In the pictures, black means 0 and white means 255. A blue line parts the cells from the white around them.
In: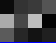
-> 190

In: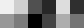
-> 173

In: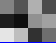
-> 145

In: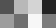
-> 247

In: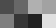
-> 33

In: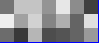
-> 100

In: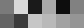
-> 162

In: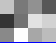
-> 226

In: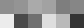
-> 186
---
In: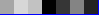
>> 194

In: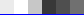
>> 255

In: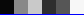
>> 136

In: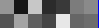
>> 95

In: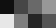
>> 152

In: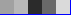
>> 161

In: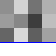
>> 190

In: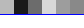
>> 26
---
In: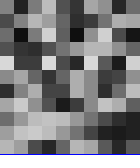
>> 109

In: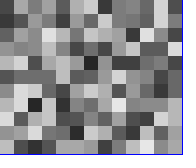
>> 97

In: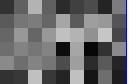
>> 102

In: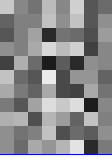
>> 86

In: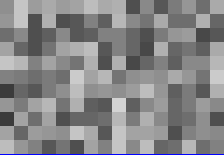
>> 110
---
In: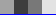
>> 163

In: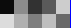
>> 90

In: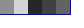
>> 99

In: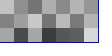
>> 87

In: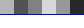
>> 129

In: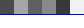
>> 96
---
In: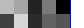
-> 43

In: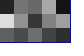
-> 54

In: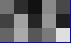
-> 37

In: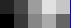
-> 135

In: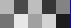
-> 161

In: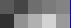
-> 177

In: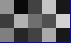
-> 111
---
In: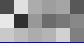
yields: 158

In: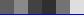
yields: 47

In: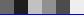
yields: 144

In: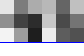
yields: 184

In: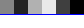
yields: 233

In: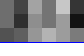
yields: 116

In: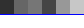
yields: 69

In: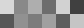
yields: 109

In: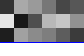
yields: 119
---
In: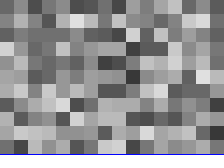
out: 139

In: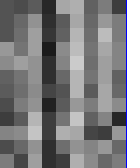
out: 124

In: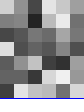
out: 200

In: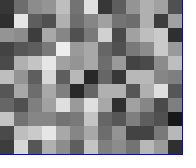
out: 161

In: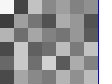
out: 130
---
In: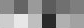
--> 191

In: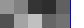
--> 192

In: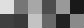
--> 195

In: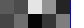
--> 6

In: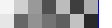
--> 146

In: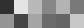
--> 165

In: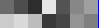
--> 189
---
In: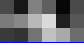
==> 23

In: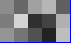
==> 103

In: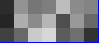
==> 147

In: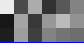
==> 75

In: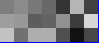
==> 139

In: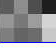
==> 141

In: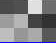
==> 80

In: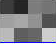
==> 37
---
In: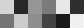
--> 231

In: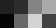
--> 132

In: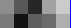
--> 162

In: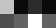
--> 44

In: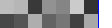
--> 203

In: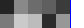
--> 95

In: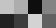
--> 14

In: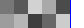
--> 169

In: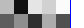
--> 209
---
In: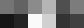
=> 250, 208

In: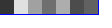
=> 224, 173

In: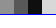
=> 216, 145

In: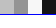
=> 247, 192

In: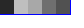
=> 191, 168

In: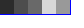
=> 216, 153

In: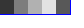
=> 226, 177
